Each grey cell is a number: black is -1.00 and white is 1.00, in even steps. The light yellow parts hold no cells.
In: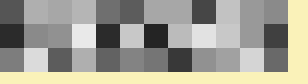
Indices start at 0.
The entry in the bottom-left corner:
-0.02
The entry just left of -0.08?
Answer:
0.03
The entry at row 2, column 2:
-0.28
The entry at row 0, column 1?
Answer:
0.37
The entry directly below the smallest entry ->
-0.08
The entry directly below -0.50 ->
-0.18
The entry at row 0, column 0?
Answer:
-0.33
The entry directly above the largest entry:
0.42
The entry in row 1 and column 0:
-0.66
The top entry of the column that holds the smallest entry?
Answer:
0.31
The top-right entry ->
0.08

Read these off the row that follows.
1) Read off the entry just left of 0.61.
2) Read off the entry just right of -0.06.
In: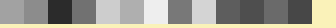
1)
-0.11
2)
0.66

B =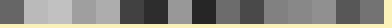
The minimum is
-0.70
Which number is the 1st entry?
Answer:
-0.20
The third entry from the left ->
0.51
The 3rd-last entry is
0.13
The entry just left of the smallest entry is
0.19

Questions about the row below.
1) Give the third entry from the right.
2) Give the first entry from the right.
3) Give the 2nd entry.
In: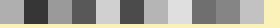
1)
-0.13
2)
0.52
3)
-0.58

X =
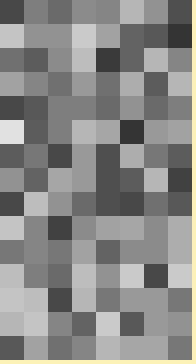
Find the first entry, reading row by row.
-0.44
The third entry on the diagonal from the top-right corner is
-0.22
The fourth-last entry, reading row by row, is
0.42
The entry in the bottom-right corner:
-0.07
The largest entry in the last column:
0.59
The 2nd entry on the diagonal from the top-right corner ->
-0.32
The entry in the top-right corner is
-0.38
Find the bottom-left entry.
-0.32
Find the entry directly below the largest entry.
-0.27
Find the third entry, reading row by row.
-0.17
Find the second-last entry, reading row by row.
0.31
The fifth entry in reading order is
0.04
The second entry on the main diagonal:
0.14
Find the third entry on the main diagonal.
0.09
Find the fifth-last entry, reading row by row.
0.04
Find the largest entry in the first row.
0.42
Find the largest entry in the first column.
0.76
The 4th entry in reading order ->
0.09
